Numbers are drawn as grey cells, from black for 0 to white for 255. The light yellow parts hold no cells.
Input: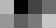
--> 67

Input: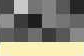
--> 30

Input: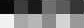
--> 25

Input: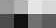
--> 229

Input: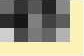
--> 128

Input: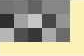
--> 197
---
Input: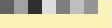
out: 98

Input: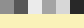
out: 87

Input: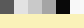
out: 89

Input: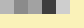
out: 139

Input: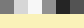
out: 83

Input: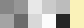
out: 107

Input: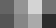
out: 85

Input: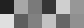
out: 54
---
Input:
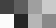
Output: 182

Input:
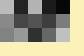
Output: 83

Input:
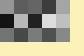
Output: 33

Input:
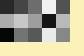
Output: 158

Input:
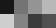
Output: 59

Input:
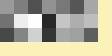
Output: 254

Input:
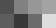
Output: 107

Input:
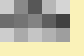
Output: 131

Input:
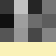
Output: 109

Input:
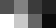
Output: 102
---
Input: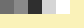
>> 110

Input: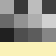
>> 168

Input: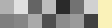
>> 177

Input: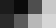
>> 28

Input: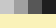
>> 200

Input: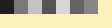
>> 30

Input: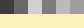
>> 61

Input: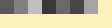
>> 90

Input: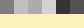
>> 127

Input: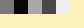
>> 121
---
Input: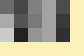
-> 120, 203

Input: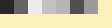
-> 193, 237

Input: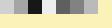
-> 237, 237

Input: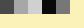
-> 208, 208

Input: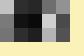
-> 10, 207

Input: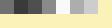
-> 138, 249
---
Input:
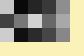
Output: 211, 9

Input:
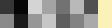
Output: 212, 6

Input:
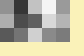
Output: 245, 54

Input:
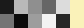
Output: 242, 11

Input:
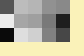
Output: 235, 10

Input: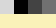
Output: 216, 1

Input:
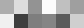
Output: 252, 62
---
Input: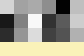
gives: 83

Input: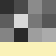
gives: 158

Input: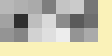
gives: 148

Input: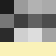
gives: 221

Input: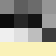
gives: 190

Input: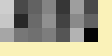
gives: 179

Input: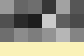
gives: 182

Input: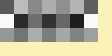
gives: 130

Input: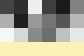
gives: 192

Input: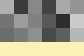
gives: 94
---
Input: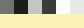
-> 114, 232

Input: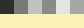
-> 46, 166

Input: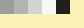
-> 157, 31

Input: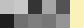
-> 193, 149

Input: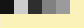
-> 19, 155

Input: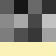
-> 92, 161
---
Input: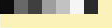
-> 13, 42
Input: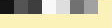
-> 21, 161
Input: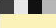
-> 63, 182
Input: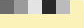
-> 108, 187
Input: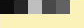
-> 13, 98
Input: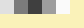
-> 224, 250
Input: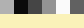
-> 177, 97
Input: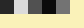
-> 39, 115
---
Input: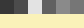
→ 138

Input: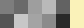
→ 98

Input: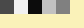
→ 128

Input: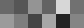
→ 215

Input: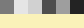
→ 158

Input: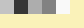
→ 249
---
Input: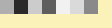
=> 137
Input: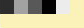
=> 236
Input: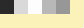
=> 151
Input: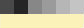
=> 196
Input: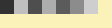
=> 206
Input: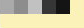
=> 20
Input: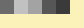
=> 58
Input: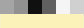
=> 208
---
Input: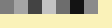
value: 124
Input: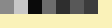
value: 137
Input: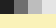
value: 32
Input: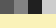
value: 87
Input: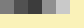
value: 124
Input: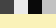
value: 67
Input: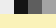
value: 237
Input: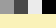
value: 156
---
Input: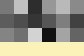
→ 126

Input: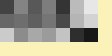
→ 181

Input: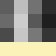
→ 88

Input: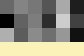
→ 205

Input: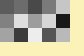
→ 214

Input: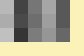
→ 158
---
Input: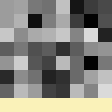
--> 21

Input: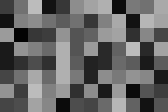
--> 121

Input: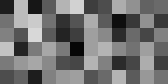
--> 145

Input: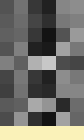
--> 33

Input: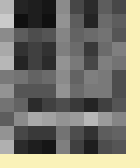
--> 43
